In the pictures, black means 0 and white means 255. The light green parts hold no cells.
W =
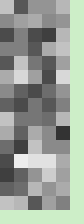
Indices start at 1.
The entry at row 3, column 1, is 75
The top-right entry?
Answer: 183
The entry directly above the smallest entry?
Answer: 183
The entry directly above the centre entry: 75
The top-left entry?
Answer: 194
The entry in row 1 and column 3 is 148
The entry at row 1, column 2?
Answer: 87
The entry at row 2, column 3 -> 171
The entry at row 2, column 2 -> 160
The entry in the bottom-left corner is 194
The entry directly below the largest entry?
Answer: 97
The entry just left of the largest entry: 75
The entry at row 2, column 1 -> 138
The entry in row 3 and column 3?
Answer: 75
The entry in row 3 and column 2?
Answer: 128
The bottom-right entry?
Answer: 128
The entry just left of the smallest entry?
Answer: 138
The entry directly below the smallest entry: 138
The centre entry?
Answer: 118

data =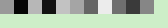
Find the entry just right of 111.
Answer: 58
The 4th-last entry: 236
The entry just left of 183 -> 5

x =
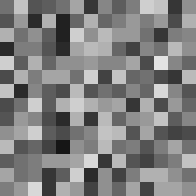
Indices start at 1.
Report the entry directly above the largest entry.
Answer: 113
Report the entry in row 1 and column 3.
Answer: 84
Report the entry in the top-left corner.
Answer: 113
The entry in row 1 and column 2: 195
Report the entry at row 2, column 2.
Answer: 153
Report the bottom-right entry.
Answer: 144
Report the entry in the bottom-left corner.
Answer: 125
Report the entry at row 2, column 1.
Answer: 84
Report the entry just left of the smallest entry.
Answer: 66
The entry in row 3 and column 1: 177
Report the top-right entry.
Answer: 144
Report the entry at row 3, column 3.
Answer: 144
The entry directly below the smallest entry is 153
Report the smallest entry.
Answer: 22
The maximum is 227

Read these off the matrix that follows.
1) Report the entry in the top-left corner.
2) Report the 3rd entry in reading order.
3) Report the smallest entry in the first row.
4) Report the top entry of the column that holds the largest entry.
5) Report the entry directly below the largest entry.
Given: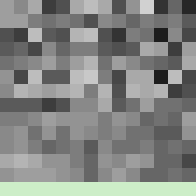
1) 158
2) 169
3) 39
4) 209
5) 125

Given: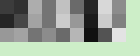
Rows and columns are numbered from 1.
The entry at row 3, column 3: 116
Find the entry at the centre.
204
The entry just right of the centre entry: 152
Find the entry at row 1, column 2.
49
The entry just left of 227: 83
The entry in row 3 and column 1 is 152
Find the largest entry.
227
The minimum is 17

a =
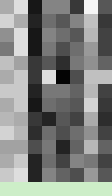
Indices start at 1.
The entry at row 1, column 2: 222
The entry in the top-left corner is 171
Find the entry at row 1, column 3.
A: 23
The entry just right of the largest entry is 87
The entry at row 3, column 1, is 144
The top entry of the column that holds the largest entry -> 245
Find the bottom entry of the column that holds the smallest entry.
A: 99
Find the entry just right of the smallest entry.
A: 78
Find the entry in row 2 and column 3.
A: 35
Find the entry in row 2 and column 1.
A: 211
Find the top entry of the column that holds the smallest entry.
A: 132
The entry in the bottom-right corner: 87
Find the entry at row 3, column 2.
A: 222
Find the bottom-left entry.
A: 201
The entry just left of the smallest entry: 222
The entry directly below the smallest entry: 120
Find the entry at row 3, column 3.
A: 23
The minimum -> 4
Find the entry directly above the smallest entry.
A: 45
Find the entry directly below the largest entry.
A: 192
